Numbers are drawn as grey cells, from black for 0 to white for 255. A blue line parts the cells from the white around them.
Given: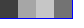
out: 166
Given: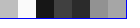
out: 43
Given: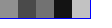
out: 114
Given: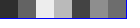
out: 67
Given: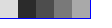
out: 77
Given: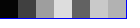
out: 98
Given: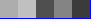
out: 79
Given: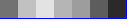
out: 157
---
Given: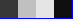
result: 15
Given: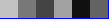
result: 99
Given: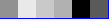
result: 90
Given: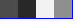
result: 143
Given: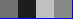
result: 136
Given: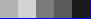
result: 26
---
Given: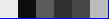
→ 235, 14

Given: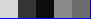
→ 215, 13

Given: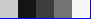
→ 246, 21

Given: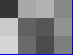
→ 213, 53

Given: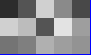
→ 227, 44

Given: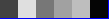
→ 223, 5

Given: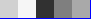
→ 246, 49

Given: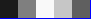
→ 249, 26

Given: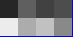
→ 236, 38

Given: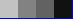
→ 194, 17
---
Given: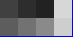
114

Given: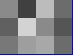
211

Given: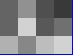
210

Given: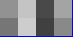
205

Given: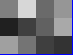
63

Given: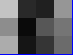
10

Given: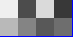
132

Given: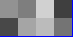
165
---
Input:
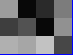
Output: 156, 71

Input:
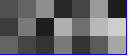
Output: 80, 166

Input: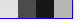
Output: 225, 181

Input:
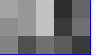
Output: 163, 57

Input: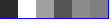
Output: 42, 127

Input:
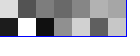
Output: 221, 199
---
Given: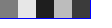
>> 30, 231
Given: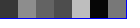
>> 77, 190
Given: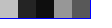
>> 14, 193
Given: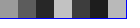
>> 194, 194
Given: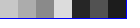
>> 220, 220
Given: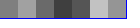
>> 63, 194
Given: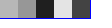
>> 31, 228
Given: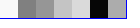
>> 196, 249
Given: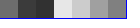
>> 231, 231
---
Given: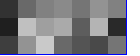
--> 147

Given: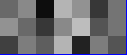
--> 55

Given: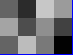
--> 199

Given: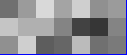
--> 144

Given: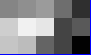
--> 110

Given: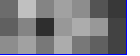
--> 84
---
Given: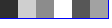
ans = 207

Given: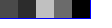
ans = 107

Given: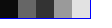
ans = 154

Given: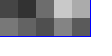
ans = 171

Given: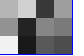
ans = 209

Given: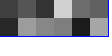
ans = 166

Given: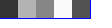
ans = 179

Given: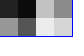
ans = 214

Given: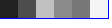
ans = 193
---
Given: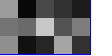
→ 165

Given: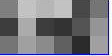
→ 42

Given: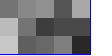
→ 126

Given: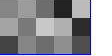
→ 143

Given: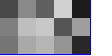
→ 148

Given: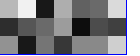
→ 137

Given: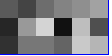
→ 201

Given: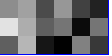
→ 129

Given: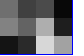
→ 215
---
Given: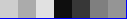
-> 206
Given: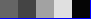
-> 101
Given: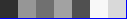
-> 47
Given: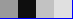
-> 154
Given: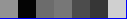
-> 147
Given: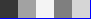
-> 54
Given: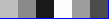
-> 189
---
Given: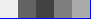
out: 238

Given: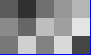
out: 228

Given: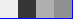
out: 239

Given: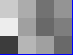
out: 237

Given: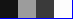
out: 253

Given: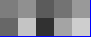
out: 206
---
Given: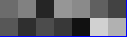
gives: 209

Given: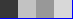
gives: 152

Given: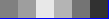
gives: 116

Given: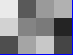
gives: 200

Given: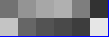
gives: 61

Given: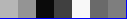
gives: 106
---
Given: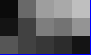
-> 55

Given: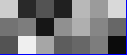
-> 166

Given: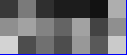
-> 112

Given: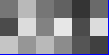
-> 185

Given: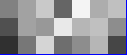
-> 213

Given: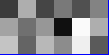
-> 184

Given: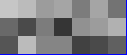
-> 133

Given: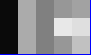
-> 128
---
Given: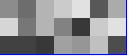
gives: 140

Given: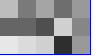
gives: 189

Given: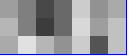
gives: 158

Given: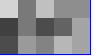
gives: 212

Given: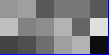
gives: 150

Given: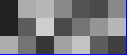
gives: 33

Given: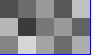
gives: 78
